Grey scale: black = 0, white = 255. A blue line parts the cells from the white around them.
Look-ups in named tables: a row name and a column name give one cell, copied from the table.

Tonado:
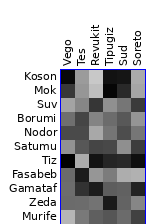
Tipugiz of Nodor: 117
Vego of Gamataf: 109
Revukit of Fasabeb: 150
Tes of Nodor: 74
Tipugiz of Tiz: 37
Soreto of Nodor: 118
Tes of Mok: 150
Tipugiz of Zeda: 26
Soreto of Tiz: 15
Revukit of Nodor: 168
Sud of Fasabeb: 173
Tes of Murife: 121
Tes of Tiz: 172
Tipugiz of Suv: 144
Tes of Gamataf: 50
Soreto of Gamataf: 35
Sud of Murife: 107
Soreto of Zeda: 134

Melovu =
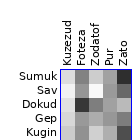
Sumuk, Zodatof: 205
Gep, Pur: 151
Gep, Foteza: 153
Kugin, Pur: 175
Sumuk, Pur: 162
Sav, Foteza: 150
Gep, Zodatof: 173
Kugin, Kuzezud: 203
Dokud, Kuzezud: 225
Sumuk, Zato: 46
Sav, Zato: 104
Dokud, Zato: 186
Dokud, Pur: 161
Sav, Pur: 154
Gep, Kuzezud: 215
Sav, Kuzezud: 242
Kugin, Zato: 78

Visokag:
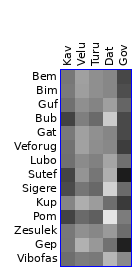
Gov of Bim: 78
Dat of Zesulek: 154
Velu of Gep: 177
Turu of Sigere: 104
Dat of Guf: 159
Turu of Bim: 143
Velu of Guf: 143
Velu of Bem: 160
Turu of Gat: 144
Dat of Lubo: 165
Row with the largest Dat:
Pom

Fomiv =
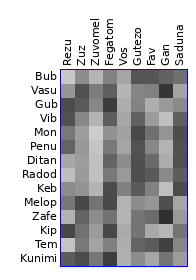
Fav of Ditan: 106
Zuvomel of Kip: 155
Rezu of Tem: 196
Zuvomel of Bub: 181
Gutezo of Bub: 85
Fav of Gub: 173
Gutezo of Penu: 82
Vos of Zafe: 180
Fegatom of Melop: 74
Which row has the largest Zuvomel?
Mon

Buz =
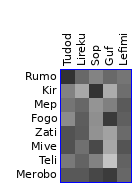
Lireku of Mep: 103
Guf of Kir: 172
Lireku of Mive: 112
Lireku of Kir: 168
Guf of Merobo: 59
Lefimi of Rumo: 117
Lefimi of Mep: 90

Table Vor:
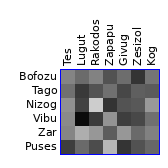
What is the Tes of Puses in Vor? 62
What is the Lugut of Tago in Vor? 57
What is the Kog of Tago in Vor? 91
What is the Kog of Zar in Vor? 129
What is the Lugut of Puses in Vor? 106
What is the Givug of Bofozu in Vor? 109
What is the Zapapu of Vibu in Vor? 147
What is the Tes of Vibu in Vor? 138
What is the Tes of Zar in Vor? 133
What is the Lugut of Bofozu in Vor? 107
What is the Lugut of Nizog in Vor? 66
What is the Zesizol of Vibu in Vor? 72
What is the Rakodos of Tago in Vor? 83

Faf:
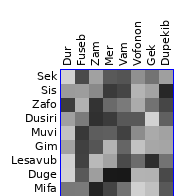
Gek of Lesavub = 46
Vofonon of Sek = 144
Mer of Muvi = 95
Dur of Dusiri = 160
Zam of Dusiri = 48
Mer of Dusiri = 59

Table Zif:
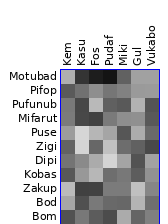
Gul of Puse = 172
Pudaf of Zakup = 123
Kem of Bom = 82
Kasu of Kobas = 152
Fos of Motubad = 29
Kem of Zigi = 99
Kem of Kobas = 88
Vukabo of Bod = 111
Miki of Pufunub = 89
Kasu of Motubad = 52
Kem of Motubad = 175
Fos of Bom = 92
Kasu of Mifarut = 72
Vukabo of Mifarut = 89
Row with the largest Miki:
Bom

